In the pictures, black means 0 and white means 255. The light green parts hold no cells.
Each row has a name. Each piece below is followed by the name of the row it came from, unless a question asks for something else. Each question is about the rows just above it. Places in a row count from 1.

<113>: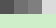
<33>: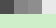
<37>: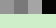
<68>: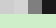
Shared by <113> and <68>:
[127]
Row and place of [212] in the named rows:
<68>, 2

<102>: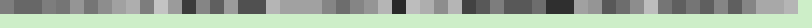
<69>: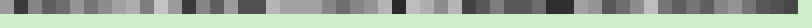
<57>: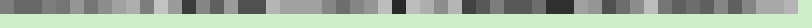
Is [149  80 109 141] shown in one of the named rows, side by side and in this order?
yes
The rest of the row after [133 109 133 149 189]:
[ 41 189 174 141 181  66  88 125  88  88 109  47  47 161 149  80 109 141
 189 117  95 109  95 133  95 133 168 168 181]
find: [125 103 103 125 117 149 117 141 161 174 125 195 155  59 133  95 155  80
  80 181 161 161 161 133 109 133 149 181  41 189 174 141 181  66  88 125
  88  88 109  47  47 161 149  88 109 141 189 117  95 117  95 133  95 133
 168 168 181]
<102>
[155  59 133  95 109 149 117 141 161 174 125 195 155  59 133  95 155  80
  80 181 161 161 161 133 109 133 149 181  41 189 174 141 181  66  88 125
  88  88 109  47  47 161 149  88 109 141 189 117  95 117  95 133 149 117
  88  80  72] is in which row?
<69>

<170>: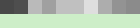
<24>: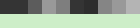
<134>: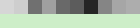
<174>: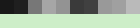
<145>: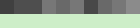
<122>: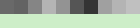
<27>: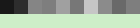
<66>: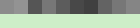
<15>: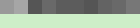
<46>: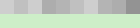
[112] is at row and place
<134>, 3
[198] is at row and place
<27>, 7

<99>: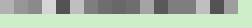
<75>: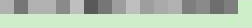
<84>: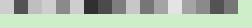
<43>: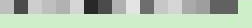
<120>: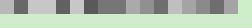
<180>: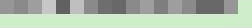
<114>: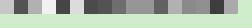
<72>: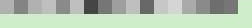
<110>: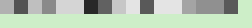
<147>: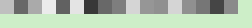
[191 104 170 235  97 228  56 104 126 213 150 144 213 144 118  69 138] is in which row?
<147>
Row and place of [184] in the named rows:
<120>, 1
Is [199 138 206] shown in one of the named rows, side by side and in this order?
no
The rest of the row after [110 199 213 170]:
[158  97  97]
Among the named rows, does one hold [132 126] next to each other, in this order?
no
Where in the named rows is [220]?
<114>, 6
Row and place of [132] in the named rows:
<72>, 2

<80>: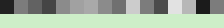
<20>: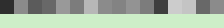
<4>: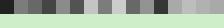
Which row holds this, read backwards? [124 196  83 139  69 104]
<4>
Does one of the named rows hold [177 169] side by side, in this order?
yes
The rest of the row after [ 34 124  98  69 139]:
[161 169 139 112 204 124  75 226 183  27 124]
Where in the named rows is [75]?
<80>, 12
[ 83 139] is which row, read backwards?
<4>
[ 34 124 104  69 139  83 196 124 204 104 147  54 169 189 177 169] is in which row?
<4>
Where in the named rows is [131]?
<20>, 9

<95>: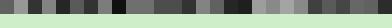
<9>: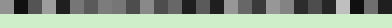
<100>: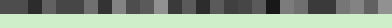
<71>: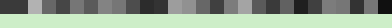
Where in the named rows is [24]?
<100>, 20
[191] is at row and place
<9>, 25
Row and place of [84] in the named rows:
<9>, 3
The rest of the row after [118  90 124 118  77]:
[137  77 103  31  90  31 151 103  58 151 131  44  77  38 191  16 111  31]

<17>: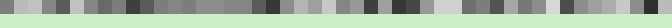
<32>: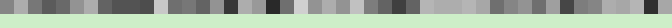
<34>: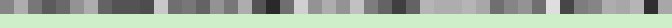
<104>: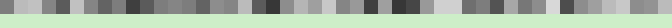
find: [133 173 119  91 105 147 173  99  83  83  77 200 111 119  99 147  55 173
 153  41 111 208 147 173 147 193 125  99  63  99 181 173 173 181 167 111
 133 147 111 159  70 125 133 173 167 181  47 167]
<32>
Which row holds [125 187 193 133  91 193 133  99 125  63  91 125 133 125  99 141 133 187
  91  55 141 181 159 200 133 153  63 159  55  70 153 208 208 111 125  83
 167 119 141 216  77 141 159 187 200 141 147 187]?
<104>
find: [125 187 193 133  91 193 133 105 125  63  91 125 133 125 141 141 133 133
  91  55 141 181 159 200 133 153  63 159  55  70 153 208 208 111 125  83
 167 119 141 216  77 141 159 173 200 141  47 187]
<17>
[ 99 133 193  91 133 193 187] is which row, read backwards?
<104>
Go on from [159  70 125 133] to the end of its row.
[173 167 181  47 167]

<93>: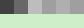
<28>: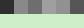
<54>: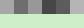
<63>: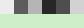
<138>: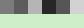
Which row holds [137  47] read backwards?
<28>
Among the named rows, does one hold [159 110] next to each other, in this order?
no
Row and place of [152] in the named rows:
<54>, 3
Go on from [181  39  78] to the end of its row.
[210]
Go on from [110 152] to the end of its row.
[ 71  92 181]

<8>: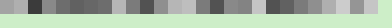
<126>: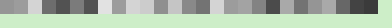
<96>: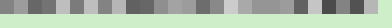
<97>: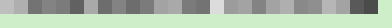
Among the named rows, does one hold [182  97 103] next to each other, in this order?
yes
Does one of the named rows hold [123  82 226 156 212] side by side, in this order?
yes
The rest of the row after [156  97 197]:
[ 75 131  82 182]
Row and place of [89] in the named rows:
<97>, 26
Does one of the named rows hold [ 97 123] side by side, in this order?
yes
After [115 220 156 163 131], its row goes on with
[163 175 137 143 182 163  89  75]
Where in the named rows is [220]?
<97>, 16

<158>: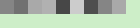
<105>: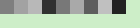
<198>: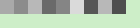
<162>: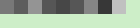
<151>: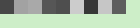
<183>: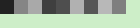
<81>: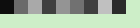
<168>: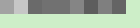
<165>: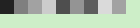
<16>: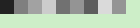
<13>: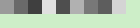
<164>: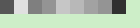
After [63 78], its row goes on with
[177  86 184 127]
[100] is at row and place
<168>, 9
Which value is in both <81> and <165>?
[148]
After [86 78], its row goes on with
[204  55 198  93]
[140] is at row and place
<198>, 2
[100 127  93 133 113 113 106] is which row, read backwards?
<168>
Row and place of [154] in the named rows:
<13>, 1

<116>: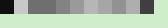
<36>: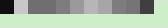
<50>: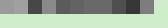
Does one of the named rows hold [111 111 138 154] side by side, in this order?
no
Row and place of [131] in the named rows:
<116>, 5

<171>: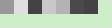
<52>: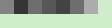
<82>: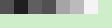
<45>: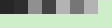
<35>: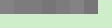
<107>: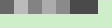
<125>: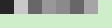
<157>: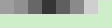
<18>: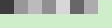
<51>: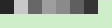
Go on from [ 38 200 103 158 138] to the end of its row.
[95 53]
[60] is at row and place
<18>, 1
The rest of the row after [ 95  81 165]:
[187 244]

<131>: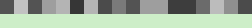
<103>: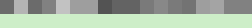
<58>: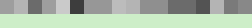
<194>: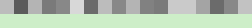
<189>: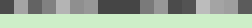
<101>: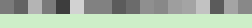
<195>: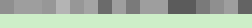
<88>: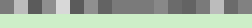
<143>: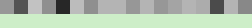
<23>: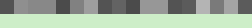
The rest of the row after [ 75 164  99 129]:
[180 143 151  69  69  69 122 151  75  83 188 164 158  91]
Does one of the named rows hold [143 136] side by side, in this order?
yes
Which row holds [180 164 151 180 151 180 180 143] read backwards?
<143>
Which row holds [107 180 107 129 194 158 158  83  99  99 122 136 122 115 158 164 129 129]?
<103>
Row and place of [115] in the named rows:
<103>, 14
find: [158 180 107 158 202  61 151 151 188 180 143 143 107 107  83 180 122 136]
<58>
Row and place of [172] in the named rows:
<143>, 15

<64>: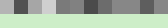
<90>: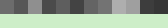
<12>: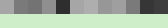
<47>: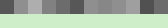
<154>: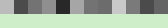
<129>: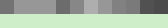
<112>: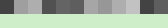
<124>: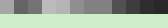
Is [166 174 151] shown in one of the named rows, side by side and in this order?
yes
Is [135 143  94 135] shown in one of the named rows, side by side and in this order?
no
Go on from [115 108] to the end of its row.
[201 122  75 100]
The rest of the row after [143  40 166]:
[115 108 201 122  75 100]
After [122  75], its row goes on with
[100]

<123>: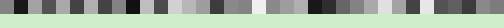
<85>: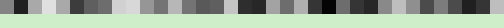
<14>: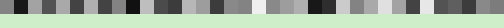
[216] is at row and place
<85>, 10
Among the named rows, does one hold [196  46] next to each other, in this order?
yes

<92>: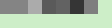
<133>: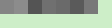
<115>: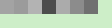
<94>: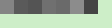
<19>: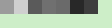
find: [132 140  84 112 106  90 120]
<133>
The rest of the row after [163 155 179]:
[ 76 171 140 112]
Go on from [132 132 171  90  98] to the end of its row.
[ 53 126]
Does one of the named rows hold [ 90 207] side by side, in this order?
no
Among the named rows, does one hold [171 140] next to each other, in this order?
yes
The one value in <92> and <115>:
[171]

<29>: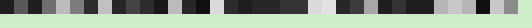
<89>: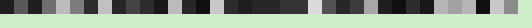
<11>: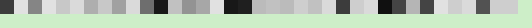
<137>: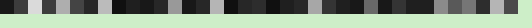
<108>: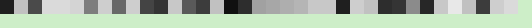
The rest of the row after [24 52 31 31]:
[139  89 118  45 181  74]
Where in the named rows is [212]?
<108>, 6
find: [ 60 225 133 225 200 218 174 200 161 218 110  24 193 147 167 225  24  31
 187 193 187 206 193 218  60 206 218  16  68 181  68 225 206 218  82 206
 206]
<11>

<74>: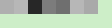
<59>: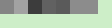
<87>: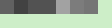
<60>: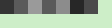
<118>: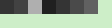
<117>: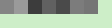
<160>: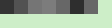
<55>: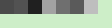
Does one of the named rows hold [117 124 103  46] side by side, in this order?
yes
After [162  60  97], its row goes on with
[ 90 140 140]
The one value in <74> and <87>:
[124]
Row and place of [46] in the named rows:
<160>, 6
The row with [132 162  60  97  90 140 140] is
<59>

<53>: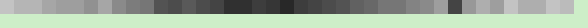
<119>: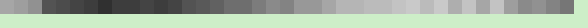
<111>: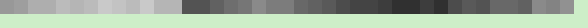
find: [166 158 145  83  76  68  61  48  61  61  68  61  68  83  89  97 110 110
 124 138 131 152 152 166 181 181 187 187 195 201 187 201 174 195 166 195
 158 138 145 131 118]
<119>
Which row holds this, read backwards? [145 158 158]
<53>
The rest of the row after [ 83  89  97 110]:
[110 124 138 131 152 152 166 181 181 187 187 195 201 187 201 174 195 166
 195 158 138 145 131 118]
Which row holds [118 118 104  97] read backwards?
<53>
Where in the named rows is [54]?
<53>, 20

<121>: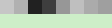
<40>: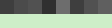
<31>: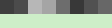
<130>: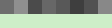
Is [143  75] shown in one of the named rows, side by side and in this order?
yes
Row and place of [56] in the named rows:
<31>, 6
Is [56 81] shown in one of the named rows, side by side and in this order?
yes
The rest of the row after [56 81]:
[103]
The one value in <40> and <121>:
[62]
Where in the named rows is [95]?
<40>, 8
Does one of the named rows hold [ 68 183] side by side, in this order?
no

